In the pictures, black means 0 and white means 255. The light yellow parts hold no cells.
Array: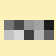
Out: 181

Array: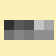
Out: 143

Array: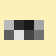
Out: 69

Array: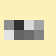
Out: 109

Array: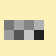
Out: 197

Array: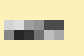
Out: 191

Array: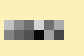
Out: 162
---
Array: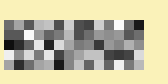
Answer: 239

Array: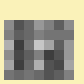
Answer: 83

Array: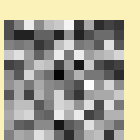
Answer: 190

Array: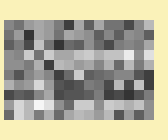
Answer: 155

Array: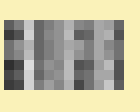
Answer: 158

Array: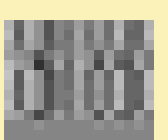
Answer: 133
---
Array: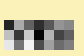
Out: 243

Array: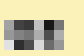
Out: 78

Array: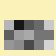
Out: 74

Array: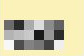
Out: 130

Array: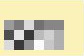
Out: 146

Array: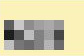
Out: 107

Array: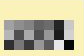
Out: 59

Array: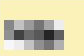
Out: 194
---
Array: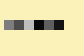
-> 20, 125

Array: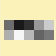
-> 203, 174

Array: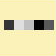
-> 89, 54

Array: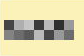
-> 153, 131

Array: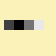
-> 232, 65

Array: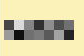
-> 112, 154

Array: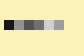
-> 157, 23

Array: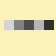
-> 48, 211

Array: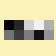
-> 175, 115
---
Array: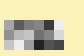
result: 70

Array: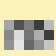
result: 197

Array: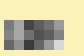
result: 215

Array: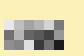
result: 27

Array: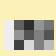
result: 187

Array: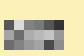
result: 141

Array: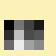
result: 137

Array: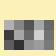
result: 122
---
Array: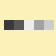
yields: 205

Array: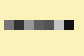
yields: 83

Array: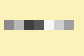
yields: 247

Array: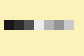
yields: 180

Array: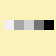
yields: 3

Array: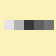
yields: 116

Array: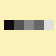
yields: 222

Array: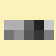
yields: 199

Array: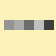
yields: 62

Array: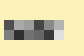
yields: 137
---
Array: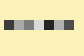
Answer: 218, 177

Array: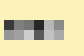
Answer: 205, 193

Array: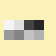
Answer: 245, 224

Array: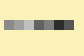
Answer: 192, 159

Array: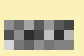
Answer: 212, 192

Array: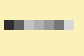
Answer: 216, 194

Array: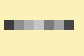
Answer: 197, 174
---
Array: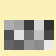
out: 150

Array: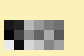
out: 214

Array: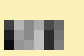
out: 158

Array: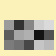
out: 71

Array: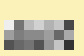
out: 116

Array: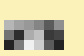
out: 240

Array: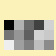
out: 128

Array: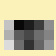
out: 49

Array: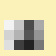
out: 34
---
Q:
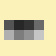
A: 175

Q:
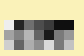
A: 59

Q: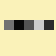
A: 43

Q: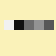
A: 87

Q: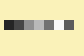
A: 113

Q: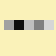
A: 214

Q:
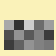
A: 158

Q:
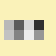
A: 194

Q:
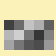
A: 96
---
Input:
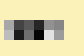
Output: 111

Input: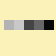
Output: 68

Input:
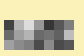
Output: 127

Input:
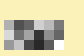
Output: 72

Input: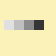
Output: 139

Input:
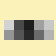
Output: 40
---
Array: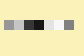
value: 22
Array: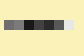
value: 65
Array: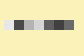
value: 213
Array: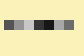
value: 53
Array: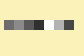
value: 49
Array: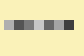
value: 199
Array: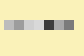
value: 217
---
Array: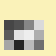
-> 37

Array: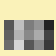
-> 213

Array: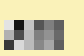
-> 217

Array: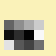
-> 88

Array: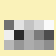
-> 150

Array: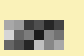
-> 79

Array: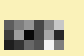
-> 51

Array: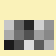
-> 71

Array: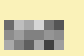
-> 129

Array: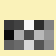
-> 106
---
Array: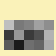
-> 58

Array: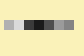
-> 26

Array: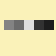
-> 222

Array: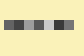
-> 87

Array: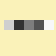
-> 125

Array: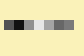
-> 230

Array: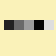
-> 157
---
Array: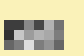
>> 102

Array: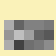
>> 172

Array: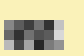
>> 185

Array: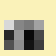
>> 82

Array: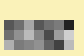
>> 176

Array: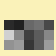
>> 146

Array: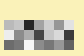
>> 108
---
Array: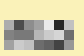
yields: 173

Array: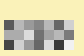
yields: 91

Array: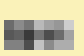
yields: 108

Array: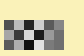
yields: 80

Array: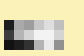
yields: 29

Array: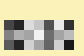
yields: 69

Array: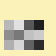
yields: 184
